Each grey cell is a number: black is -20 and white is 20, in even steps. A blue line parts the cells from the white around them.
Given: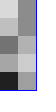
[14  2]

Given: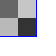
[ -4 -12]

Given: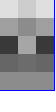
[ 15   2 -11]

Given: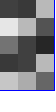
[-10   9 -14]

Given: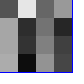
[ -7 -13   0  -9]

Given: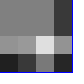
[  0   0  15 -14]

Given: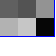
[-5 11]

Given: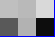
[10  8]

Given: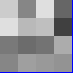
[12  9 -2  3]
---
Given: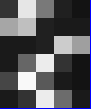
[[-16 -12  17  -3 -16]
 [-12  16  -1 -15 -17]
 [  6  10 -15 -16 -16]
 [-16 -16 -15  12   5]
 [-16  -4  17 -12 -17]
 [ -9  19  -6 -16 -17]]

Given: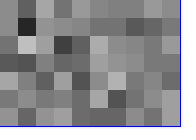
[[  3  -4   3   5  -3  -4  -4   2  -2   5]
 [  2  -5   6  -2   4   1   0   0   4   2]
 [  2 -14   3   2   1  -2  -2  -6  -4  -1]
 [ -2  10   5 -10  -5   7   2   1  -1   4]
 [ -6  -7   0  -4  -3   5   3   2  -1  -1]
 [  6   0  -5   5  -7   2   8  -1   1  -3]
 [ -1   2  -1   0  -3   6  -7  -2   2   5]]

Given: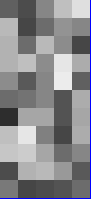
[[ -1  -9  -8  -7  -3]
 [ -5  -8   1  10  15]
 [  9  -9  -3   3   1]
 [  8  -3   9   2  -9]
 [  8  10   2  16   7]
 [  2  -6   1  17  -5]
 [ -3  -2   1  -7   7]
 [-13   6   6  -7   6]
 [ 10  16   0  -9   7]
 [ 11  12   6  -3   1]
 [ -8   8   9   4  -6]]

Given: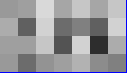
[[  4  -3   3   5   8   2   0]
 [  4   5  14   6  11   6  11]
 [  7  -5  13  -3   0  -5  13]
 [  5   5  11  -7  13 -13   7]]

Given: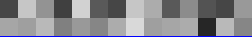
[[  6   5   9   0   4   1   7  14   5   6   7 -14   9   1]
 [ -9  11   3 -10  13  -6  -9  11   7  -6   2  -7  -9   4]]

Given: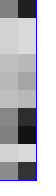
[[  2 -12]
 [  0 -15]
 [ 13  14]
 [ 13  14]
 [ 10   9]
 [  9   6]
 [ 10   9]
 [  1 -13]
 [  0 -17]
 [ 13  14]]

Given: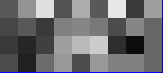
[[ -8 -15  -3   4  -8   4   0   0  -4]
 [ -6   3  15  -7   7  -6  16 -11   5]
 [ -9  -6 -11   0   1  -1  -8   1  -4]
 [-11 -14 -10   5   9  12 -13 -18  -4]]

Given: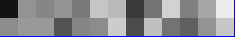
[[  2   4   4  -7   1   2  12  -8  10  -2  -5   3  11]
 [-17   3   1   3  -1  11   9 -11  -2  13   0   6  17]]
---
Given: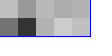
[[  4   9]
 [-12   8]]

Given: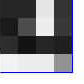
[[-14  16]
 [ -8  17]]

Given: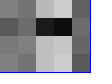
[[ -2   9]
 [ -3 -16]]

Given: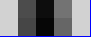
[[ -8 -18]
 [ -9 -19]]

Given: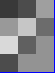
[[-8  5]
 [11 -3]]

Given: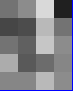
[[ 2 14]
 [-8  9]]

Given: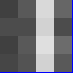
[[-6 14]
 [-8 13]]
